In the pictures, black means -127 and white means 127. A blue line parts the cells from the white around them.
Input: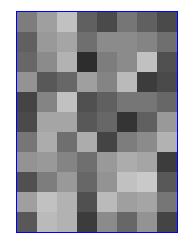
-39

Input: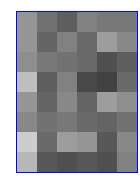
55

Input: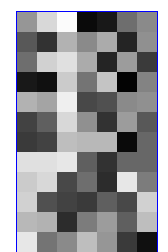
103

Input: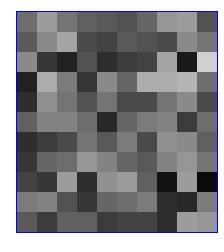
-38

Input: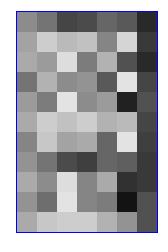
42
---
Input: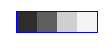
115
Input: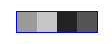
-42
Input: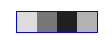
50
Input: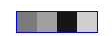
79
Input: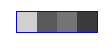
-69
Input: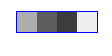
111
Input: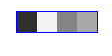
41
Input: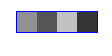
-75
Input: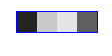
-32
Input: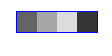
-75
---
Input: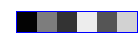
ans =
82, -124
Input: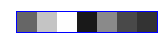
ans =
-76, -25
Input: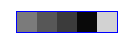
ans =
82, -4
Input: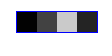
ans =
-91, -125
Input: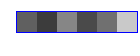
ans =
73, -31
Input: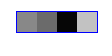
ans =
66, 8
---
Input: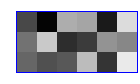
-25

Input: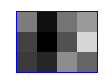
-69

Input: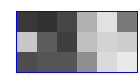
-50

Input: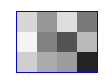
79

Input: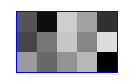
27

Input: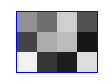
113

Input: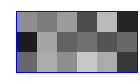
-23

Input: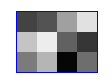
-4
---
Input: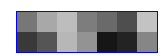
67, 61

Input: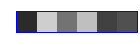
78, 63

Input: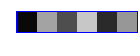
71, 35

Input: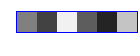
113, 68

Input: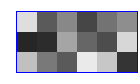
106, 94

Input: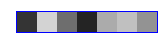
83, 64

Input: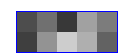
77, 47

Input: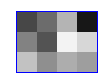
115, 87

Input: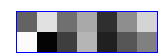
123, 97

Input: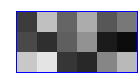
100, 72
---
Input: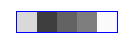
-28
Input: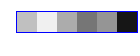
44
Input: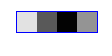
-124
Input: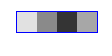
-75
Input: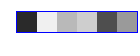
57
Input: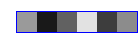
-30
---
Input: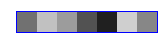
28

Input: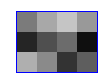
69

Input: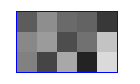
-21

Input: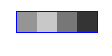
-8

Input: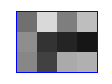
-1

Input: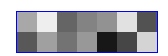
-26

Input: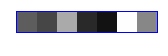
42

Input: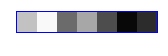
-20
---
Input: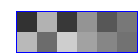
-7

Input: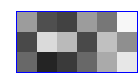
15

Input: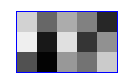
17

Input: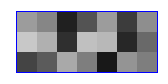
-22

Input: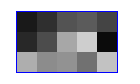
-116

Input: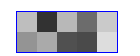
74

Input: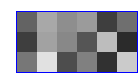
-84
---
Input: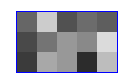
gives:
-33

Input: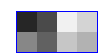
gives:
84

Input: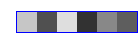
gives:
-33

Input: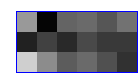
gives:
-13

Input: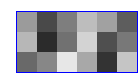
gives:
-34

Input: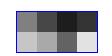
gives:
-76

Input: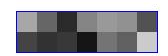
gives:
-45

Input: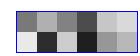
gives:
89
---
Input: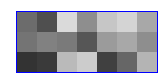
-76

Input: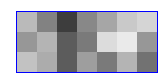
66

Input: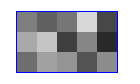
-17

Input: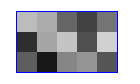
-33

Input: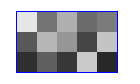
-80

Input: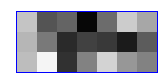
61

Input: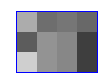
79

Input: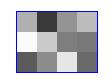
-36

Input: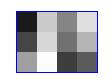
32

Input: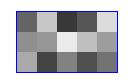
42
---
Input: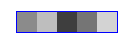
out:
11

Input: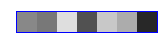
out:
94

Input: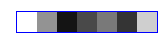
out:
-107

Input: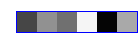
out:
17

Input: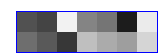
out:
-72

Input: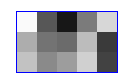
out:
66

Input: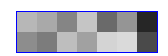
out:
62
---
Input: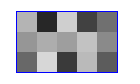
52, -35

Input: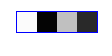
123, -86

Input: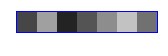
-57, -14

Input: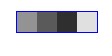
19, 96

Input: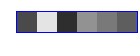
-53, -33

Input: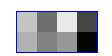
69, -123

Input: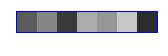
-36, -83

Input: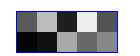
-37, 7

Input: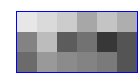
103, -43

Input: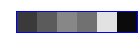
-69, -116
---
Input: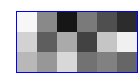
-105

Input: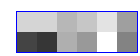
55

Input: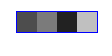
-93

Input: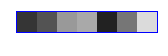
25

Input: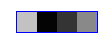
-75

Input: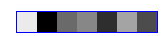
-21
